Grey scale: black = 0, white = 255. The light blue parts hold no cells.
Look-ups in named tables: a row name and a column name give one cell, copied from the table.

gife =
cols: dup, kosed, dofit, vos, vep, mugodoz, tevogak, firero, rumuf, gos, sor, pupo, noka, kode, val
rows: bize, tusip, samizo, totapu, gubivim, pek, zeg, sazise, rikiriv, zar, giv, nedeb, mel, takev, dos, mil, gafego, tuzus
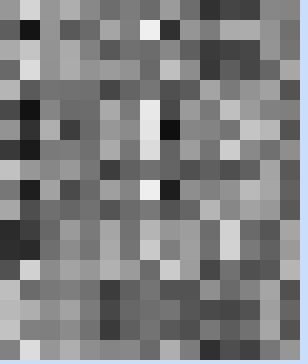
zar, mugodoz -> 159
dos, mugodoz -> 60
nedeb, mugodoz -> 165
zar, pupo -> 145
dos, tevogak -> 96
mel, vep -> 117
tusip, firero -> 239
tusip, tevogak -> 127
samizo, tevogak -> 112
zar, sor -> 128
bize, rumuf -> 155
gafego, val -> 83
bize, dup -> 151
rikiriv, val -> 89
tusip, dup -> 94
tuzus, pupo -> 78
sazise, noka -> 137
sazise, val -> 142
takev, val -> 181
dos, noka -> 130

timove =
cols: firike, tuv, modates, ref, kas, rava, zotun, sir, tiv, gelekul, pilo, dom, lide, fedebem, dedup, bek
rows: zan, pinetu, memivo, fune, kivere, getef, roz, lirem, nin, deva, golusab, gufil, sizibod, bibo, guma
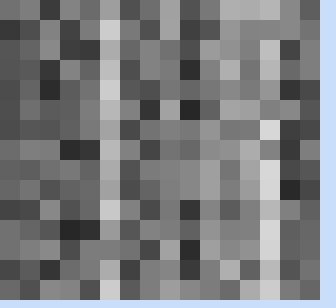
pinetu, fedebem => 132
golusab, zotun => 129
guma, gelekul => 135
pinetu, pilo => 83
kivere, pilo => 119
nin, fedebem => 215
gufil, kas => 48
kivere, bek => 73
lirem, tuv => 126
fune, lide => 116
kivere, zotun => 87
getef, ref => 94
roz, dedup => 63
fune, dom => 175
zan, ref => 131

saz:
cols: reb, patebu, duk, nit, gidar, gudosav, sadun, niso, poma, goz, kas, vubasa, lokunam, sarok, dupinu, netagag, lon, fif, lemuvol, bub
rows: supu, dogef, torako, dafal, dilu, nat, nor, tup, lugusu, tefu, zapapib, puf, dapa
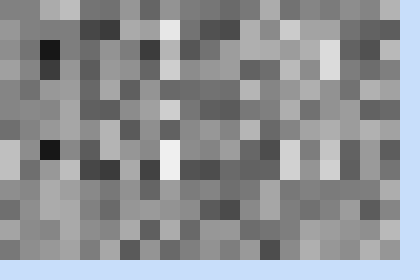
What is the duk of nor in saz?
152
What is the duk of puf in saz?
134
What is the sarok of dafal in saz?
110
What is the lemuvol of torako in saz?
81
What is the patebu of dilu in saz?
113
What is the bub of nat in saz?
105
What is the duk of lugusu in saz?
152
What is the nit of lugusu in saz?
189
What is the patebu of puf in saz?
139
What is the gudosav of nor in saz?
180
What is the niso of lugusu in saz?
66
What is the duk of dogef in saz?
125

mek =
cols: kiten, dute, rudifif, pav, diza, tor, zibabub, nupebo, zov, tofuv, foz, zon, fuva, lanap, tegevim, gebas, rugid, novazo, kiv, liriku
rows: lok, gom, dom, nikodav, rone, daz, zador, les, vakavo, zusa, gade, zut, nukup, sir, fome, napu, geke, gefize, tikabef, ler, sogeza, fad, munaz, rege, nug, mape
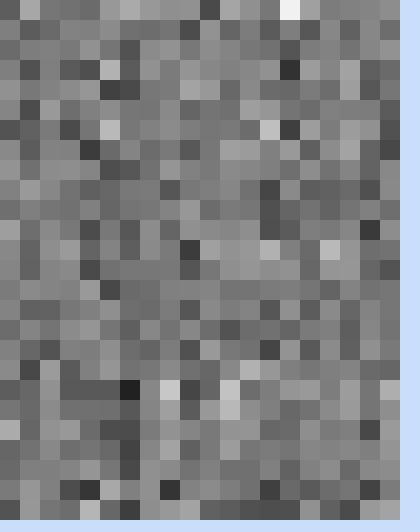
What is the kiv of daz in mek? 124
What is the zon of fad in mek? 147
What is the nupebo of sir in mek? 119
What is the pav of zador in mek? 75
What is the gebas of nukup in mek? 106
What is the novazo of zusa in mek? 106
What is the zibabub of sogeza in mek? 88
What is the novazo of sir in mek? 150
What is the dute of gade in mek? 127
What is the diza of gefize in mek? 125
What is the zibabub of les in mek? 132

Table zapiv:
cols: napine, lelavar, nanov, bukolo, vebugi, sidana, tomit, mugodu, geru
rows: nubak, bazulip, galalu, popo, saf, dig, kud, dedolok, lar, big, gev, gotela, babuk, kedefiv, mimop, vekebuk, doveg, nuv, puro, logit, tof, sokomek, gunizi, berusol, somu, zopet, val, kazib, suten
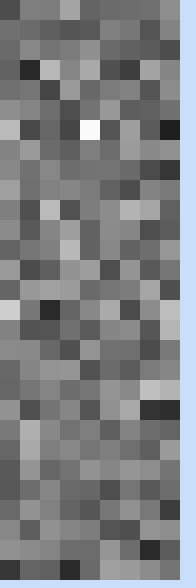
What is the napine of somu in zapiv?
87
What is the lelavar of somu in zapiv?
109
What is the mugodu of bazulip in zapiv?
84
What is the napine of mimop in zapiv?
101
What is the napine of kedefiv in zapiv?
153
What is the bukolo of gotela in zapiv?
158
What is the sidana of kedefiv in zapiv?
78
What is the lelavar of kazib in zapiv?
138
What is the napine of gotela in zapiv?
139
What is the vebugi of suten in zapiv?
105
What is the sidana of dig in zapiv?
152
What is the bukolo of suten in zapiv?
42
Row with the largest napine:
vekebuk

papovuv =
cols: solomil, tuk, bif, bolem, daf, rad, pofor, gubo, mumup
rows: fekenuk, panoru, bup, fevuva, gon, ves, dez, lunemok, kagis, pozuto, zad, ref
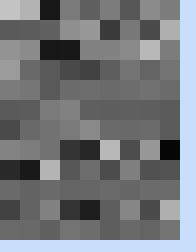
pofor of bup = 137
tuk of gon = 119
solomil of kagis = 41
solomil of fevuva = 155
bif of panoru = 97
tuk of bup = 139
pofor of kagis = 127
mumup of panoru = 175
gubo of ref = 100
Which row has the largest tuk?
fekenuk

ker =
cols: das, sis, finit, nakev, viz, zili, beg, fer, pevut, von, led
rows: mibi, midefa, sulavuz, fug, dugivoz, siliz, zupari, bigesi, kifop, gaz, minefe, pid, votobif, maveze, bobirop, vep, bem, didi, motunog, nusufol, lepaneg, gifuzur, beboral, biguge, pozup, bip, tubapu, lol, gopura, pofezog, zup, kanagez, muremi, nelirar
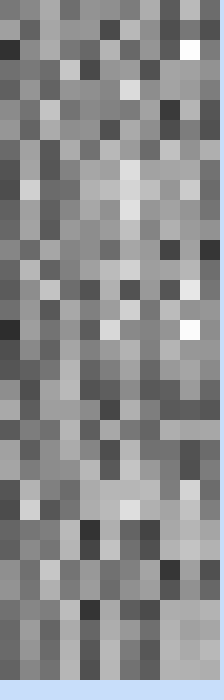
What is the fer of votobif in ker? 154
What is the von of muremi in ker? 170
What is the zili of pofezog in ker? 108
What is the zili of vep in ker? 157
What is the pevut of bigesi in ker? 193
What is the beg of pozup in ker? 182
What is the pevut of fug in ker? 164
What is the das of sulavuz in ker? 49
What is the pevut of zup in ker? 173
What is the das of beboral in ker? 161
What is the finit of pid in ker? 90
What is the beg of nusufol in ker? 139
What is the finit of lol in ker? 117

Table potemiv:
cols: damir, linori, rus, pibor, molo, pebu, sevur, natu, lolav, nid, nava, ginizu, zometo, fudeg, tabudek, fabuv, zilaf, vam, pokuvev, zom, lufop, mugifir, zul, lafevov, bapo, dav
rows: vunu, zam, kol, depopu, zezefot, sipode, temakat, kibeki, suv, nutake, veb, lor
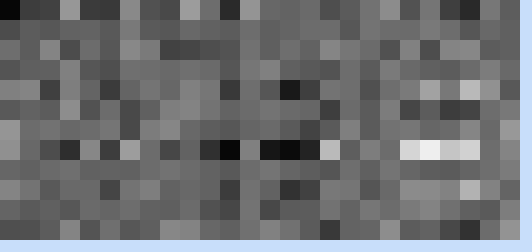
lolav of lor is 135
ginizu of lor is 96
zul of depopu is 92
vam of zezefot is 110
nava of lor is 103
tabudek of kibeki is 11
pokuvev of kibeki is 125
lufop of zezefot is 122
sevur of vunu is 137
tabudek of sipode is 106
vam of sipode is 107
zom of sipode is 124
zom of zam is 108
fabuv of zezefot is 63
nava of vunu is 109

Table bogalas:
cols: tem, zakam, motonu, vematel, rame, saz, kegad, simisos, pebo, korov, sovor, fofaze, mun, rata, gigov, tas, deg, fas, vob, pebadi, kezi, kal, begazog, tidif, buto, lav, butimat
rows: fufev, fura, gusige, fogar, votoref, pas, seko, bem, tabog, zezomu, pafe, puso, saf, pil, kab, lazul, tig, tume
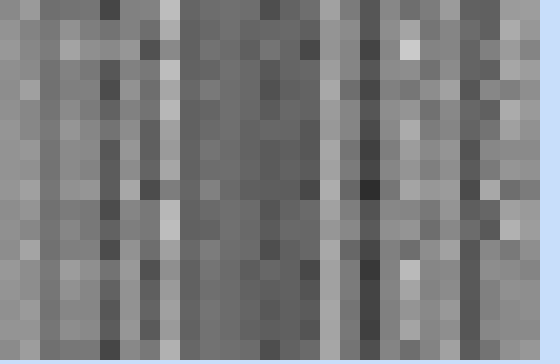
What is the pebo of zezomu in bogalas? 125
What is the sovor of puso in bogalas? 99
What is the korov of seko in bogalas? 97
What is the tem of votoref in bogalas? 141
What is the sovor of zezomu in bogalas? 129
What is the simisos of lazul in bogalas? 100
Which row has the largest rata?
gusige

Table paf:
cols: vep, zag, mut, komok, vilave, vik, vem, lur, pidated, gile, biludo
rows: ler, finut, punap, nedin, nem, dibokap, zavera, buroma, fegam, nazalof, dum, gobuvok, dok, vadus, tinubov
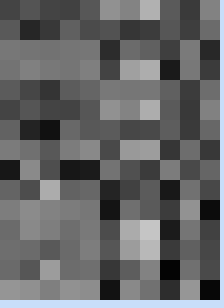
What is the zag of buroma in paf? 112
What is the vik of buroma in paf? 73
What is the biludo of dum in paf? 12
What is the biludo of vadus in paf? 74
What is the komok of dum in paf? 124
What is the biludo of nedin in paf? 59
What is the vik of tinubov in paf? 18
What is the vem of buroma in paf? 153
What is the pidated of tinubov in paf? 45
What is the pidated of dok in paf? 58
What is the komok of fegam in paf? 23
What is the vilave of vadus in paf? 111
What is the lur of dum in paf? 90
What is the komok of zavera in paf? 104
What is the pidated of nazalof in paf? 24
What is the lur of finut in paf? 60
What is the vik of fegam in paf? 115
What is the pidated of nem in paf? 96
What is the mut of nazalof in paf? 172
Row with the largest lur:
gobuvok

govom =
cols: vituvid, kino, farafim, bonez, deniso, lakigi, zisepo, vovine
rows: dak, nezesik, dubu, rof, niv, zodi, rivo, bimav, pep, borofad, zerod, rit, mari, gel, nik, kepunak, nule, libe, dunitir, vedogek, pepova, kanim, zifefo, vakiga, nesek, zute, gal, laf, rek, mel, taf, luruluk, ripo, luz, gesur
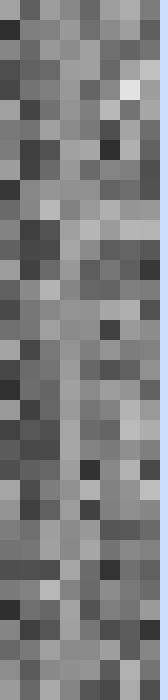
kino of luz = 91
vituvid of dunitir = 71
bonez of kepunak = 147
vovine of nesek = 189
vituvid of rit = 131
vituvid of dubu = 134
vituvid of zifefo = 91
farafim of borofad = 149
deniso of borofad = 144
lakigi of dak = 158
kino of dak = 95
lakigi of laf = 115
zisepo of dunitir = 97
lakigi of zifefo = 122
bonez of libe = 147
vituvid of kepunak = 73
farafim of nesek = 125
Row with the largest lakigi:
zodi

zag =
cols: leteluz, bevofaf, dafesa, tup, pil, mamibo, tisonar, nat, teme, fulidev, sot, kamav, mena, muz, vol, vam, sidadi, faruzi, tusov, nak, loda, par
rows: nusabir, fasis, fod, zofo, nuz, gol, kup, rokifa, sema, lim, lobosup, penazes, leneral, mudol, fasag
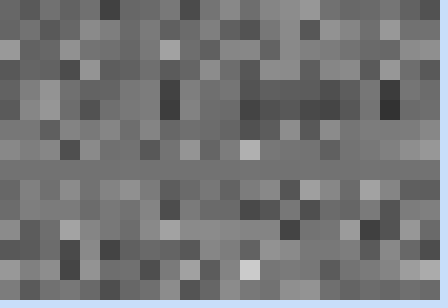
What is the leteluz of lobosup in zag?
108
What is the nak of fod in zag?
104
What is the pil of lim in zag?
114
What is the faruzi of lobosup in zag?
102
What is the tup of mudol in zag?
69
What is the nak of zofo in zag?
151
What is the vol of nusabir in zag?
140
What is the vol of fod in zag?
137
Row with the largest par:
mudol

